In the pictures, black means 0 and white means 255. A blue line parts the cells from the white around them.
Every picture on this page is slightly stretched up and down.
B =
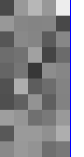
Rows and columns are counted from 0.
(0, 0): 73
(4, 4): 134
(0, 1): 153
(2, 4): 135
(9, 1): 153
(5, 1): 174
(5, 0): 81
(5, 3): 109
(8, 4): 174
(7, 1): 149
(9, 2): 147
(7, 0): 158
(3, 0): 109
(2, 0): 86
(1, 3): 133
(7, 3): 121

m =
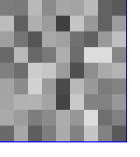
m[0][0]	124
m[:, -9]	[124, 188, 159, 105, 128, 164, 165, 170, 106]
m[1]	[188, 95, 175, 156, 63, 197, 152, 98, 157]
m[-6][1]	185
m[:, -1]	[89, 157, 192, 135, 180, 131, 152, 129, 89]
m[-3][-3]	130
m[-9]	[124, 122, 185, 139, 166, 163, 185, 98, 89]
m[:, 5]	[163, 197, 113, 108, 79, 185, 201, 150, 129]
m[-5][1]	110
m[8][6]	197
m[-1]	[106, 167, 94, 126, 171, 129, 197, 130, 89]
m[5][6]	153
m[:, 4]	[166, 63, 160, 173, 155, 74, 68, 172, 171]
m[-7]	[159, 117, 86, 168, 160, 113, 97, 154, 192]
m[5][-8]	140
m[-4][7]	123

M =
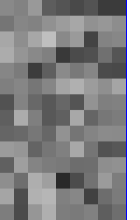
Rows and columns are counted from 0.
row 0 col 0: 137
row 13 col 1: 75
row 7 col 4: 96
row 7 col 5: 168
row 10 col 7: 142
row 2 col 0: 167
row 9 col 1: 150
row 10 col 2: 132
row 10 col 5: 109
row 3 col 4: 57
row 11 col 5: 76
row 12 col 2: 177
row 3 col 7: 112
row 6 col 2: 104
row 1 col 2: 130
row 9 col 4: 128
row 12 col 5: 135
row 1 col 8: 141
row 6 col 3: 88
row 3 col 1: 149
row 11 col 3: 159
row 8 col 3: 103
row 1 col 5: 167
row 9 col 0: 155
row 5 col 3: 134
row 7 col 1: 172
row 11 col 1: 110
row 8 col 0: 101
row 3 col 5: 75
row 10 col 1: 159
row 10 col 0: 96
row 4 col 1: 123
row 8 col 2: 119
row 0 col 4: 84

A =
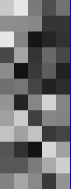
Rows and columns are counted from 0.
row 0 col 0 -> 200
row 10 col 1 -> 87
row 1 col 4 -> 53
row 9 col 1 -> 49
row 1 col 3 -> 52
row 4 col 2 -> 58
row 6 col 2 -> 134
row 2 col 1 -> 131
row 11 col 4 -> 147
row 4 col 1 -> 18
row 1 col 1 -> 140
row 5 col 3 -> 34
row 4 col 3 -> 93
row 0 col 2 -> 122
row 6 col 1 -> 36
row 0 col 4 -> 114
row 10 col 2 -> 123
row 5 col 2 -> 68
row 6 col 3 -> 210

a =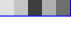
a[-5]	224
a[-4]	196
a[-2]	176

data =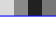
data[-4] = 218
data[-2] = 33
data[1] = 137

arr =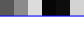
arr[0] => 88
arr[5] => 211
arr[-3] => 6
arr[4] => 13
